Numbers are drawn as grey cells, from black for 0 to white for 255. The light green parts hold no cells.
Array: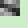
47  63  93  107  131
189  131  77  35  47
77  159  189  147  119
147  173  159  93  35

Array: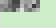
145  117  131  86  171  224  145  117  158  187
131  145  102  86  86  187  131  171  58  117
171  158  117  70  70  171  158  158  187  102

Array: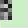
96  27  147
64  51  133
108  162  39
133  177  80
162  203  27

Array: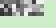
210  49  134  241  75  118  134  194  178  178  150
49  75  62  150  210  104  241  91  75  104  104
104  134  118  118  91  150  210  194  62  241  241
62  162  62  225  134  118  225  225  162  162  210

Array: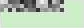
162  147  177  132  147  193  65  103  77  193  177  193  91  117  132  220
220  207  91  103  117  36  77  91  52  193  236  207  52  193  147  65
147  220  65  207  65  103  162  117  117  52  162  147  177  132  177  77

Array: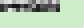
50  88  50  22  22  74  34  88  158  34  88  74  74  88  62
50  103  227  173  74  173  117  131  50  34  62  62  117  117  34
188  214  227  173  200  214  200  146  103  200  158  188  117  214  158
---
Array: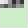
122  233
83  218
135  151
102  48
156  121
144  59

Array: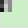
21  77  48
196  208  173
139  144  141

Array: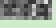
149  128  133  107  95
159  75  96  56  142
153  79  76  76  98
171  85  131  42  76
147  117  147  95  100
148  105  96  104  118
117  58  91  49  109
154  106  95  92  55
104  199  164  200  57
130  68  104  84  157
154  57  100  40  127
83  54  59  61  221
140  125  161  104  83

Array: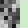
184  206  166  149  40  103  35
208  153  26  160  177  103  129
108  113  149  88  48  125  88
23  77  66  87  176  207  109
195  110  56  73  77  178  196

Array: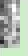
146  37  85  131  107  91  105  203  111  93  67  93
123  120  194  136  183  104  176  171  115  116  134  124
191  193  207  165  131  145  138  121  152  145  189  133
195  131  186  226  207  195  208  229  211  255  248  185
203  163  136  181  105  168  188  240  178  188  160  137

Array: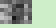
132  196  183  100  188  113
161  179  139  131  180  100
124  164  104  149  129  87
65  22  87  66  82  129
78  70  86  99  47  101
108  84  78  81  49  88
138  180  117  138  166  101
120  74  87  117  84  94

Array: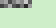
66  144
105  165
177  74
85  126
60  166
116  138
39  200
157  94
